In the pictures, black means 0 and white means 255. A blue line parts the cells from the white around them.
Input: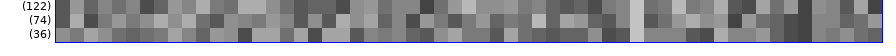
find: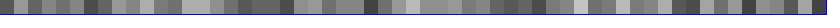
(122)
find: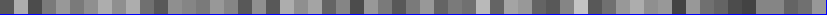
(74)
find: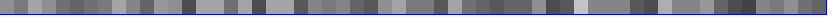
(36)

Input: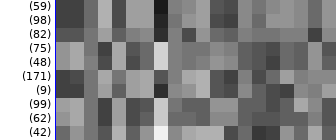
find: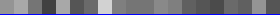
(75)
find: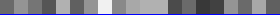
(42)
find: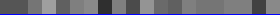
(82)
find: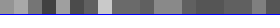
(62)

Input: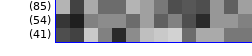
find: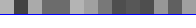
(85)
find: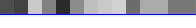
(41)
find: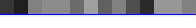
(54)

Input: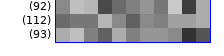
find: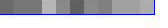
(112)
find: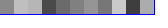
(92)

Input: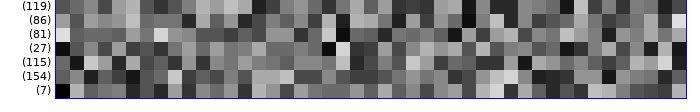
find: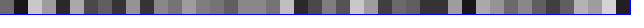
(115)
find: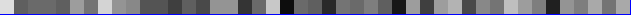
(81)
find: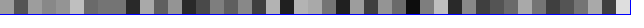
(86)
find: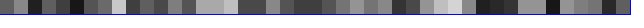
(154)

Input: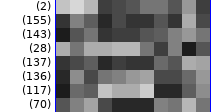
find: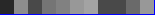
(136)
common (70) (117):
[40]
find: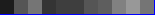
(143)
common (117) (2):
[195]

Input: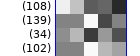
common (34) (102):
[184]
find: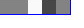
(139)

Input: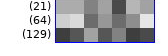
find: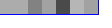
(21)
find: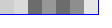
(64)

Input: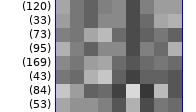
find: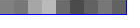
(73)
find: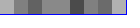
(95)

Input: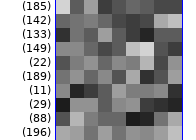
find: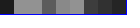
(29)
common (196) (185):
[158]
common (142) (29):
[61]
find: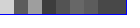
(185)
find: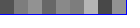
(22)

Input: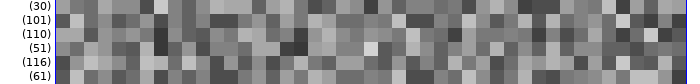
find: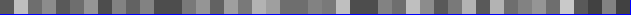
(101)
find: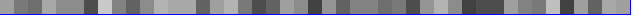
(30)
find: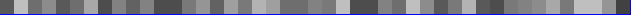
(61)

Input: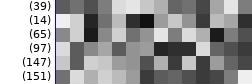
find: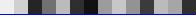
(14)
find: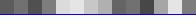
(39)
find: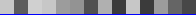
(147)
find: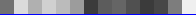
(151)

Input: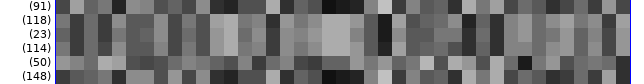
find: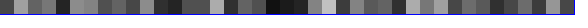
(91)
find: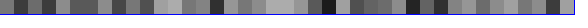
(118)

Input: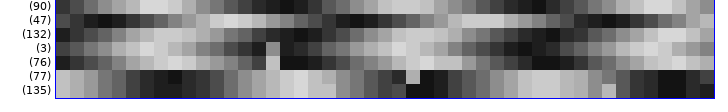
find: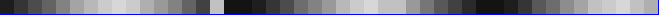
(76)
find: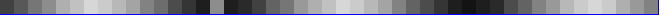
(3)
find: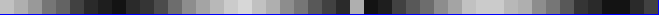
(77)

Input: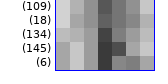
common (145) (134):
[156]
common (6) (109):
[199]
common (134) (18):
[178]

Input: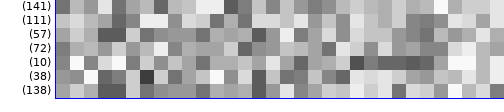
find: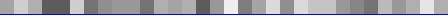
(57)
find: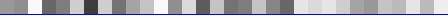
(38)
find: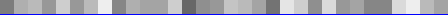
(72)
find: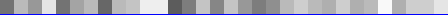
(141)

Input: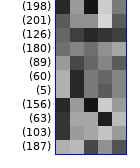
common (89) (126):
[102]
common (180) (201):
[144]
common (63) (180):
[166]
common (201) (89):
[91]

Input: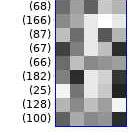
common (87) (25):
[232]
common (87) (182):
[232]
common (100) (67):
[44]
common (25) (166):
[232]
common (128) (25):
[243]

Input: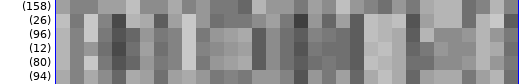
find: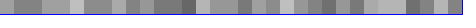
(158)
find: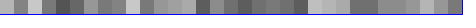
(80)
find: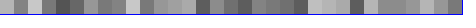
(96)

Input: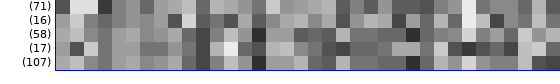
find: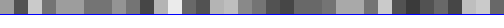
(17)
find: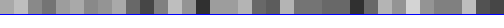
(107)
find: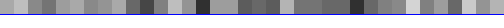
(58)

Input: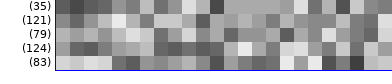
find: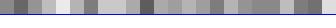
(121)
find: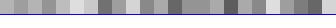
(79)
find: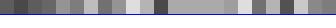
(35)
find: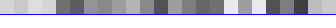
(83)

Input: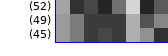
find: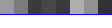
(45)

